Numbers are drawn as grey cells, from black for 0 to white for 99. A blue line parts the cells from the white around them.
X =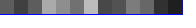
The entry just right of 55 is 44
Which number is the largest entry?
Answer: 73
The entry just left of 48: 32

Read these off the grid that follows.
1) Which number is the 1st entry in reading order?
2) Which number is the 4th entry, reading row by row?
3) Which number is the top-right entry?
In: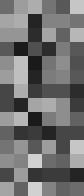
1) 42
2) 45
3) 77

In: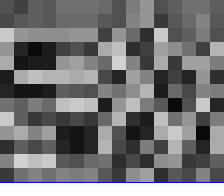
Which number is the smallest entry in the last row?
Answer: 18
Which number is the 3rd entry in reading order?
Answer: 37
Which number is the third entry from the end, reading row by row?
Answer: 28
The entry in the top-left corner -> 31
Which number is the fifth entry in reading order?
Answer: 44
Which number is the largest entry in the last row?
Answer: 62
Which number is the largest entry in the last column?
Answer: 70
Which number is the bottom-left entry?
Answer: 22
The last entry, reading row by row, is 28
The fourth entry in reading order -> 34
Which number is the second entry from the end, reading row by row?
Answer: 51
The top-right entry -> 37
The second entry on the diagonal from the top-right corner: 51
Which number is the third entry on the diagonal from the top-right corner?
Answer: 37
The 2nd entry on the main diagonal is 34
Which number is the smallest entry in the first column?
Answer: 11

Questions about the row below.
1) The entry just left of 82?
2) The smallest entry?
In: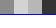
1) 54
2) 20

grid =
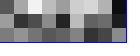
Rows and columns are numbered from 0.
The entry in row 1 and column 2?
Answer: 30
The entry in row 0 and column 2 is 94
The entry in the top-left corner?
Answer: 34
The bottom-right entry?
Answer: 54
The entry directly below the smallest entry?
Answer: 11
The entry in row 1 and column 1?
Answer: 20
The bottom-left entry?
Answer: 48
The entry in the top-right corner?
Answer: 5
